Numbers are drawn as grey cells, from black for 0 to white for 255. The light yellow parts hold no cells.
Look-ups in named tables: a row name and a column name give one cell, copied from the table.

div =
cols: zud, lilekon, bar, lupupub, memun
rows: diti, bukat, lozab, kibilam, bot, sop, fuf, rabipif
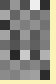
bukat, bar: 151
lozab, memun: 114
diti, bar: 79
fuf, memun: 102
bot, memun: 124
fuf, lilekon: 146
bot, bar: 123
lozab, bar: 126
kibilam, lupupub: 89
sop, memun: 177
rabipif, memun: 43
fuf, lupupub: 133
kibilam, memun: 130
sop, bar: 202
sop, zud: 165
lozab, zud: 48
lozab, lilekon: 143
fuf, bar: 119
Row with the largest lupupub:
diti

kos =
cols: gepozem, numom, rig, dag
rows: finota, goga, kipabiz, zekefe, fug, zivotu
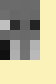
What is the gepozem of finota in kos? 106
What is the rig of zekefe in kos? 106
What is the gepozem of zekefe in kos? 103
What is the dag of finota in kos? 107
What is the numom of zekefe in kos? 108
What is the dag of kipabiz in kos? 34
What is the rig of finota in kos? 106
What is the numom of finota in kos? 107
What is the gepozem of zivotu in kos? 16
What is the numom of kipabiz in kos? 43
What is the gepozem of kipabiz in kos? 192
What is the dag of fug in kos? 178
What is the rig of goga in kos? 106
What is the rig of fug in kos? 112
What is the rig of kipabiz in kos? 98
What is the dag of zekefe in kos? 109
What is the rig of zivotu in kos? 115
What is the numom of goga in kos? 104

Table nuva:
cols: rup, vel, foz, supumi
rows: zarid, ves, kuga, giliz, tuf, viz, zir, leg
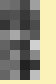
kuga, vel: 89
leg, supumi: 190
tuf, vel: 74
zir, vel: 107
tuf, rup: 99
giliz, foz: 110
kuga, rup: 52
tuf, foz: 51
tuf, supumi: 208
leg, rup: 101
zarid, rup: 115
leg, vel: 141
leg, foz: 44

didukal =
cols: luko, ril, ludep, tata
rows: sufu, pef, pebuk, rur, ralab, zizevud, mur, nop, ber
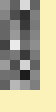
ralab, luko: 66
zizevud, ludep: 57
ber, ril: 183
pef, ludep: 47
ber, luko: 97
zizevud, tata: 121
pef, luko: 131
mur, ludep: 211
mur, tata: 97
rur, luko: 102
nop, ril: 109

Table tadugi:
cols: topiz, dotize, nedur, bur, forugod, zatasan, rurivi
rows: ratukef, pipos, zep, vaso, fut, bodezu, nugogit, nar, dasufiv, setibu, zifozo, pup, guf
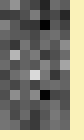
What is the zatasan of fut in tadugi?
87
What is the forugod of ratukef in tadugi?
36
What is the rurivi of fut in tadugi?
140
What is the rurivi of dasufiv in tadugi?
100
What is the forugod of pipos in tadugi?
56
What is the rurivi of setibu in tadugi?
77
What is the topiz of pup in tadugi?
115
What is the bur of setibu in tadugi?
137
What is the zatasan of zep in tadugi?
89
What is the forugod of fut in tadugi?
111
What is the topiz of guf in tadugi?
116
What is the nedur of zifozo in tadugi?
93
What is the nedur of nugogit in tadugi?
99
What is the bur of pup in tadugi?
57

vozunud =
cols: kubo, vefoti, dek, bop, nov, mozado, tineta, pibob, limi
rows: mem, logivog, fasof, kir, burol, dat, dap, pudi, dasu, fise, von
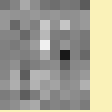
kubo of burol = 129
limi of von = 123
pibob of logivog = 144
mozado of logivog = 150
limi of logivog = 152
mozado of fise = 131
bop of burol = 156
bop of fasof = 128
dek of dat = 127
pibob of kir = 133
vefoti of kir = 133
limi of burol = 119
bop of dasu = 178
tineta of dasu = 140
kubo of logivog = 150
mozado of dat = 119
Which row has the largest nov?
burol

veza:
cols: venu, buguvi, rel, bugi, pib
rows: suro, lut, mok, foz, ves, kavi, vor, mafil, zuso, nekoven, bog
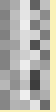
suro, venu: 146
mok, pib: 185
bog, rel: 176
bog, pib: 106
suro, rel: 228
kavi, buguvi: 184
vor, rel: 236
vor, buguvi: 189
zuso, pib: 190
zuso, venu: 183
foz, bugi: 211
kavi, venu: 130
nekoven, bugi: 149
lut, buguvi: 190
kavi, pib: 113
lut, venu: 129
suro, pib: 192

